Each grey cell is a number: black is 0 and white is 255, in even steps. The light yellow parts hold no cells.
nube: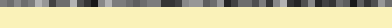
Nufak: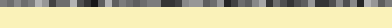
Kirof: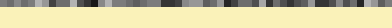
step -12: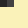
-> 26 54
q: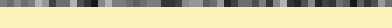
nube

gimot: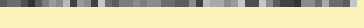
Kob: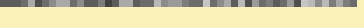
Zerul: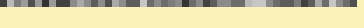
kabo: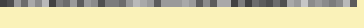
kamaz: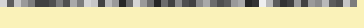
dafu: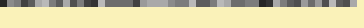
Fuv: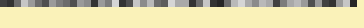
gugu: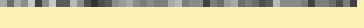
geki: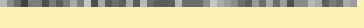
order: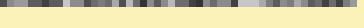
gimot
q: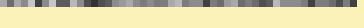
gugu
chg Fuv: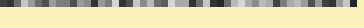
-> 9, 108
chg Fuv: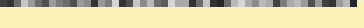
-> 49, 198
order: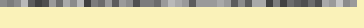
kabo
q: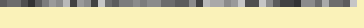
gimot
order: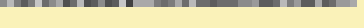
Kob

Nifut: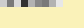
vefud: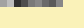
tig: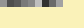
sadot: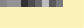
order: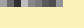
tig
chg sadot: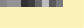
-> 4, 78
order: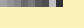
tig
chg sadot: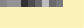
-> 7, 90
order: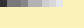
Nifut
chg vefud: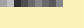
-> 4, 121
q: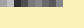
vefud

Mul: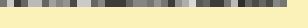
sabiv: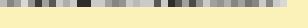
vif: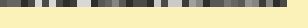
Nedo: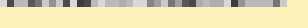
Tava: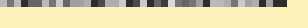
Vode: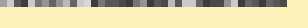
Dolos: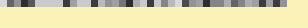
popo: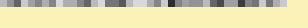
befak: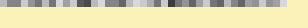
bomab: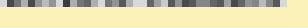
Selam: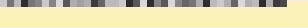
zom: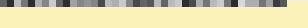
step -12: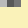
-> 174  76 105
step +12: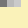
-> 129 198 214
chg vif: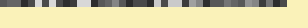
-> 38, 133
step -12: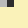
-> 174  33

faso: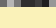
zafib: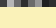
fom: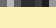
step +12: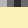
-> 194 119  58 119
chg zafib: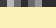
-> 6, 31
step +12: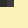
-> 58 74
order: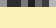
faso
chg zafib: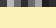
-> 5, 151

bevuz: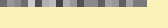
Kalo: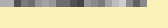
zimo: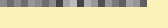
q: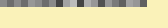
zimo
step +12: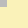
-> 200
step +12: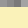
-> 163 150 134 175
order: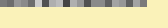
bevuz

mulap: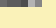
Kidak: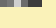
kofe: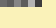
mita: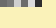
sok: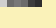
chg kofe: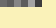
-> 4, 179
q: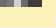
Kidak
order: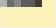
kofe
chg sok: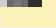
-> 4, 61
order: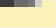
Kidak

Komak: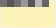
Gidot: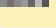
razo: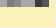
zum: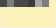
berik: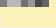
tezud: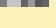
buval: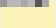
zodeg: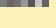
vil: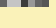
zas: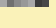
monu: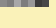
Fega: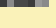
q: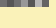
Komak
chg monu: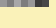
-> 0, 138
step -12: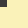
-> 47
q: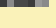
Fega

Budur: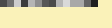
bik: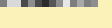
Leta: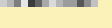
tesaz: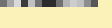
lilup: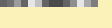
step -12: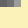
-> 88 101 144
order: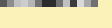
tesaz
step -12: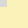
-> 205
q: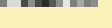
bik
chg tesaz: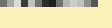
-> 7, 44

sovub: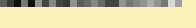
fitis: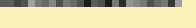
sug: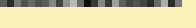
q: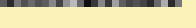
sug
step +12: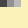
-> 80 158 198
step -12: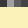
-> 44 148  81  56
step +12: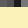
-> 105  93  40 131
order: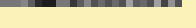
fitis
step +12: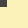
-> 80

